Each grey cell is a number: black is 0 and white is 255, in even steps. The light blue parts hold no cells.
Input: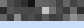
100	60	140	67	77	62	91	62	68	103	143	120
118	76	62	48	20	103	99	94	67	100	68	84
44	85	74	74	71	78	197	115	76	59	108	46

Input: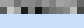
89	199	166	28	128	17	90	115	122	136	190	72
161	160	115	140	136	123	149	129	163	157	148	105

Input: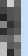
192	44	115
85	206	104
66	83	90
34	81	88
134	50	79
46	76	90
108	101	152
188	91	100

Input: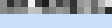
136	122	137	144	195	190	116	132	151	141	56	137	175	105	144	43
140	48	107	71	242	64	28	156	66	108	50	152	163	111	182	221

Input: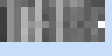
56	145	117	177	126	179	82	98	167	103	109	112	94	111	98
104	143	113	106	90	179	99	124	167	122	149	136	95	81	79
62	145	117	177	126	179	94	101	167	103	119	112	94	111	105
61	145	117	177	126	179	82	101	167	103	114	112	94	111	91
62	145	117	177	148	163	137	105	161	91	121	89	113	111	252
62	145	117	184	131	179	88	101	167	103	106	112	94	126	98

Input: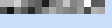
77	19	119	86	40	96	136	172	145	133	123	155	75	178	168
181	182	208	140	109	93	29	121	145	197	133	147	250	89	94

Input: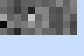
111	80	40	105	97	127	103	103	83	122	77
116	98	71	96	96	106	93	103	134	99	129
104	90	62	91	33	134	132	84	79	108	120
164	99	114	88	200	103	132	89	83	118	88
11	133	112	122	147	114	142	81	79	104	69
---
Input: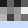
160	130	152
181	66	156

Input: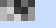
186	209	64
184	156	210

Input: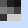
128	112	64
50	204	203

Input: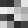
239	224	191
81	46	217

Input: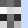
251	216	227
35	117	44

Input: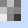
195	142	131
234	131	56

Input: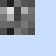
155	221	64
121	173	65

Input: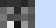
103	136	43
121	74	80
